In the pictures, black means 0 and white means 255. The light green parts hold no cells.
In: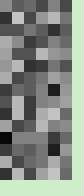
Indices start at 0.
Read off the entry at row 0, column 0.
139
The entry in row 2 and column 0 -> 82
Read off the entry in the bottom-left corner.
50
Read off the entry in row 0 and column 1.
93
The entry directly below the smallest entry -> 60
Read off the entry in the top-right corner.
72
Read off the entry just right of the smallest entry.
129
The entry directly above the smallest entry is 161
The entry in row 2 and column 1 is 82
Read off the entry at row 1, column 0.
50
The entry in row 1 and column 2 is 72
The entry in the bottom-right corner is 105
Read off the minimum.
8

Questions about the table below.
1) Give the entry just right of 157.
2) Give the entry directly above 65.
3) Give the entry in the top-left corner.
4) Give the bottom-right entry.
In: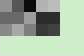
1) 44
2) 44
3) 146
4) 65

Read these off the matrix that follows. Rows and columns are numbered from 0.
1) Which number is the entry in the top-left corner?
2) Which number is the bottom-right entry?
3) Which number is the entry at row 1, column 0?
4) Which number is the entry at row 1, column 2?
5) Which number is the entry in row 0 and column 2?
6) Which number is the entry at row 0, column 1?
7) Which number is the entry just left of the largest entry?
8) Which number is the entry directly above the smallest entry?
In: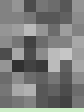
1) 130
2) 118
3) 130
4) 118
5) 76
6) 149
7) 187
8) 168

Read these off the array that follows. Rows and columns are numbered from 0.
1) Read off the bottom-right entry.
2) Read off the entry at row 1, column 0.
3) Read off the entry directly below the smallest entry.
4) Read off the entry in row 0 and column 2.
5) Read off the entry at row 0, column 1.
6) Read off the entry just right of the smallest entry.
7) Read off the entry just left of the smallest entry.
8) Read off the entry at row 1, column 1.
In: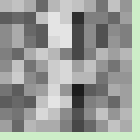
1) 171
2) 92
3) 47
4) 171
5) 194
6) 92
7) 149
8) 104

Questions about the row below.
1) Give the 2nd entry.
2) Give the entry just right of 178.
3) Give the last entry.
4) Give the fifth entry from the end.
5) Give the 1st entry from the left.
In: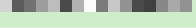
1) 92
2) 251
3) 146
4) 74
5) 211

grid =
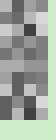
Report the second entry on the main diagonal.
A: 107
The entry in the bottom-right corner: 172
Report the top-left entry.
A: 184
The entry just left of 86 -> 137
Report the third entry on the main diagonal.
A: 65
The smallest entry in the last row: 65
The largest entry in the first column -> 204
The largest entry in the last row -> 184
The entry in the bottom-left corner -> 96
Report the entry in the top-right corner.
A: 137

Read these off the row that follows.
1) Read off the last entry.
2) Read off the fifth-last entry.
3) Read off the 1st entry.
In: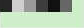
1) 102
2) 206
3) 38

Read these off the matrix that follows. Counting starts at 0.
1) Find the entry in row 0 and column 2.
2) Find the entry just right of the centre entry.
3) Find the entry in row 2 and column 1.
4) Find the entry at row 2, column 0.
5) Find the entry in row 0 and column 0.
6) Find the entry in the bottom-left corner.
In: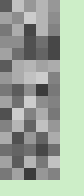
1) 151
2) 59
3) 172
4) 120
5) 91
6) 120
